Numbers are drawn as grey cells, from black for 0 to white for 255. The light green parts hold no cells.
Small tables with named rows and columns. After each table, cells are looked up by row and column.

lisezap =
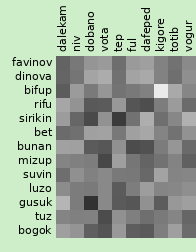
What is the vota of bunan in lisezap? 87
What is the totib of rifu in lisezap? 155
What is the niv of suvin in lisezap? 144
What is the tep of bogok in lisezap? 153
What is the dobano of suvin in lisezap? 129
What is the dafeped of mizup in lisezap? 100
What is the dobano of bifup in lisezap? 122
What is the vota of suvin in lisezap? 137
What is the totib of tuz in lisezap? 133
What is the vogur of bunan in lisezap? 106
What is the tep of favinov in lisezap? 110
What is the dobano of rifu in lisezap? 89
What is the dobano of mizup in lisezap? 125
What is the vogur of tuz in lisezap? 102
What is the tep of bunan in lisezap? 145
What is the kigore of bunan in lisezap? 124

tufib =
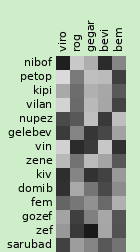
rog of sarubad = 157
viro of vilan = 211
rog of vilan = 106
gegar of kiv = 50
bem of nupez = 190
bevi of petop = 187
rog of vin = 43
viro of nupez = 74
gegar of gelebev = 54
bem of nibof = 133
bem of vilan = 67
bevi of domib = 73
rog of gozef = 63
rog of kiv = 133

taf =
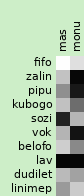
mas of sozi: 33
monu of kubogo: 109
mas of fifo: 254
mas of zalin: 194
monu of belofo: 137
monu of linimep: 203
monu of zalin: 7
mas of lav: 5
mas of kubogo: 193
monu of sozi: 182
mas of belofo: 206
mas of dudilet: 186
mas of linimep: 154
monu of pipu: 24
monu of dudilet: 162
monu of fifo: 223
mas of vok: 180
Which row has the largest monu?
fifo

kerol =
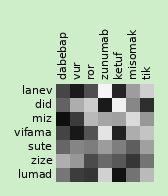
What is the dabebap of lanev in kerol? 70
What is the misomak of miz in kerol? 218
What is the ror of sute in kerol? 125
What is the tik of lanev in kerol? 206
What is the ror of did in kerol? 204
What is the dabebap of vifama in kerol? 68
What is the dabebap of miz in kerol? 15
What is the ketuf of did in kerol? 241
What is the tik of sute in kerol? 160
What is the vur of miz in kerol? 59
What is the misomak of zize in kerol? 54
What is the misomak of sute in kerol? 94
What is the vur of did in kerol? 173
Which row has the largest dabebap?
zize

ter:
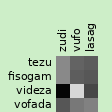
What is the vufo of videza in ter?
215
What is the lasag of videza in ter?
71
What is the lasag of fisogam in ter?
87
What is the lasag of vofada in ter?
129
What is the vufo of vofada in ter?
120
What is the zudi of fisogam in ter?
137
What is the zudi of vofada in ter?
86
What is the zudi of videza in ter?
5
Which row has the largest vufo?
videza

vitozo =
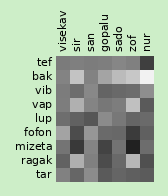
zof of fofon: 59
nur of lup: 106
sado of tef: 134
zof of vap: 192
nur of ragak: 80
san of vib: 136
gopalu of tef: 126
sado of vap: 125
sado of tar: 101
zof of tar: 95

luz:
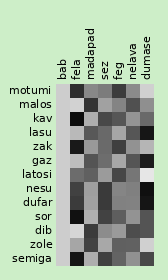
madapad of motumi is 136
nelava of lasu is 86
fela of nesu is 65
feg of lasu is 166
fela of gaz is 189
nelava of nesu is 128
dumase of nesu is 16
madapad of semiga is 174
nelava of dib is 77
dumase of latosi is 230
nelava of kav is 148
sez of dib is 140
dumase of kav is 105
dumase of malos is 143
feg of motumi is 60
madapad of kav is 174
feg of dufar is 129
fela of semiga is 21
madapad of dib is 59

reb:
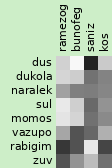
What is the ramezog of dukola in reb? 213
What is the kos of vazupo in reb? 176
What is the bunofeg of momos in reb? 212
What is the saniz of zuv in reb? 188
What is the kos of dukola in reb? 131
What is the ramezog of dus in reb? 209
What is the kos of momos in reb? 138
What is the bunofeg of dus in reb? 248
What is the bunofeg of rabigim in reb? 82
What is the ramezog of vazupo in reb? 166
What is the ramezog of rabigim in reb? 55
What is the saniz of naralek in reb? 125
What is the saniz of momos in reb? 113
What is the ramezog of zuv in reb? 83
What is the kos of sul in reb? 147
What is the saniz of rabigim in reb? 231
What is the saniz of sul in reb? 105
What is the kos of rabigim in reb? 69
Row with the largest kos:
dus

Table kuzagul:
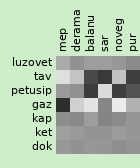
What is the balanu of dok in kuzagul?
151
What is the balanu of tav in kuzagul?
72
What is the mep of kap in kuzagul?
141
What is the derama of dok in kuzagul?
146
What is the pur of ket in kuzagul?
150
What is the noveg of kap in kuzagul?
139
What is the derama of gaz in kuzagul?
208
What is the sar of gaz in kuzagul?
134

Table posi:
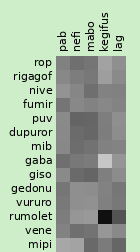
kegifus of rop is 162
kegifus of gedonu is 130
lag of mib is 131
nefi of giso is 106
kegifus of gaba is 198
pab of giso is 138
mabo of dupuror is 103
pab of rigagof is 136
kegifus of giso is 127
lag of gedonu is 118
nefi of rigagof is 125
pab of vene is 130
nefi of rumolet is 150
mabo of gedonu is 141
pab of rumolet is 125

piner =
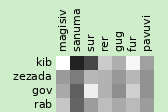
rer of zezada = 178
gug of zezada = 152
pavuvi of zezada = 146
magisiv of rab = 198
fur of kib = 247
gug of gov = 142
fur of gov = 207
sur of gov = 238
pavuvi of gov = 146
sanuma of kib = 33
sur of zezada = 183
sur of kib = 71
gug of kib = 174
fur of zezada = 183
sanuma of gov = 95
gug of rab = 169
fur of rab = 186
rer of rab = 189

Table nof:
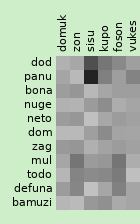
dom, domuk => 185
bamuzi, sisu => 152
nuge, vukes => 165
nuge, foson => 173
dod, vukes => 159
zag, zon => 150
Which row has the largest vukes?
todo

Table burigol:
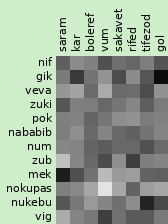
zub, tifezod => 126
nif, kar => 139
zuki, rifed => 134
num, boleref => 100
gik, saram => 122
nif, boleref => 129
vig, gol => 121
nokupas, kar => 136
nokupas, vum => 227
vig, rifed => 89
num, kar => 132
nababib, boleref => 105
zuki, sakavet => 118
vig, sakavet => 113
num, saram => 135
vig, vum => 63
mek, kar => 79
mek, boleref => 114

